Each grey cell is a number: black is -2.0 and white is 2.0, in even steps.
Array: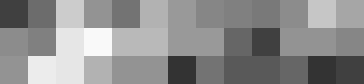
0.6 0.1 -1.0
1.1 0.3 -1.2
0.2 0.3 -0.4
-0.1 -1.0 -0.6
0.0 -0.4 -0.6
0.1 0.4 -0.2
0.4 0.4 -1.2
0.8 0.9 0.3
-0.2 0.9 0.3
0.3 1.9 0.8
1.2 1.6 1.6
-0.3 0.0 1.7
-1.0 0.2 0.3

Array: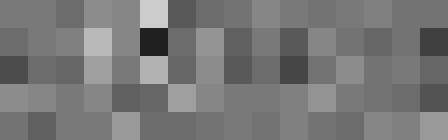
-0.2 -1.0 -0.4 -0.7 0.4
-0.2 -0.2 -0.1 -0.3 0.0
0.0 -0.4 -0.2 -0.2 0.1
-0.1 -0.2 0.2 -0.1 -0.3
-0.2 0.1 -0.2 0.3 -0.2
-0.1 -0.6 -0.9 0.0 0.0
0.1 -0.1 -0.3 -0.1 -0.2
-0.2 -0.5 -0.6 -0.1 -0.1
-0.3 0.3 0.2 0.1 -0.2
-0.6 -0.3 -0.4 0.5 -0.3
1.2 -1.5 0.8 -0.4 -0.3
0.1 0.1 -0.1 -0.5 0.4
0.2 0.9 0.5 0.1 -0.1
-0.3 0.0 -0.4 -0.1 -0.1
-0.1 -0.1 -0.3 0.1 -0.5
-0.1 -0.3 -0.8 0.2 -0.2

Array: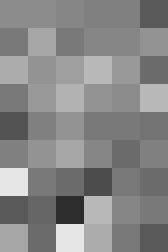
-0.6 0.3 -0.3 0.9 -0.2 0.0 -0.3 -0.1 -0.6
0.0 0.1 0.4 0.2 -0.1 -0.3 -0.1 0.1 -0.1
0.0 0.1 0.9 0.3 -0.1 0.1 -0.8 0.9 0.7
0.1 -0.1 0.5 0.8 0.3 0.6 -0.3 -1.3 1.6
0.2 0.6 0.3 0.4 0.0 0.3 -0.1 -0.4 -0.3
0.2 -0.1 0.7 -0.1 -0.7 0.0 1.6 -0.6 0.6

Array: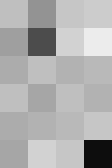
1.2 1.7 0.9 0.8 1.1 -1.8
1.1 1.3 0.8 1.0 0.9 1.1
0.3 -0.8 1.0 0.6 0.8 1.3
1.0 0.5 0.7 1.0 0.7 0.6

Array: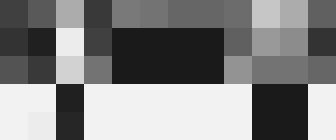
-0.5 -1.2 -0.4 1.8 1.8
0.7 0.2 -0.2 -1.6 -1.6
1.1 0.4 -0.2 -1.6 -1.6
-0.3 -0.5 0.3 1.8 1.8
-0.4 -1.6 -1.6 1.8 1.8
-0.4 -1.6 -1.6 1.8 1.8
-0.2 -1.6 -1.6 1.8 1.8
-0.1 -1.6 -1.6 1.8 1.8
-1.1 -1.0 -0.2 1.8 1.8
0.7 1.7 1.3 -1.5 -1.4
-0.6 -1.5 -1.1 1.8 1.7
-1.0 -1.2 -0.7 1.8 1.8

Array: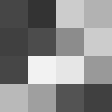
0.8 1.2 0.4 -1.0
1.2 0.2 1.6 -0.7
-1.2 -0.8 1.8 0.5
-0.9 -1.0 -0.9 0.9
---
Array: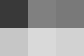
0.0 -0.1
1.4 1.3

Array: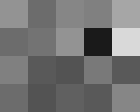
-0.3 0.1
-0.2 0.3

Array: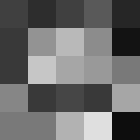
-1.3 -1.0
0.3 0.9

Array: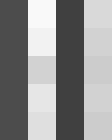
1.9 -1.0
1.8 -1.0

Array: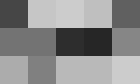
1.1 1.2
-0.2 -1.3

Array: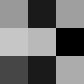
-1.6 0.5
0.9 -2.0

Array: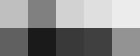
0.0 1.3
-1.6 -1.1

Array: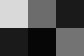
-0.3 -1.6
-1.9 -0.2
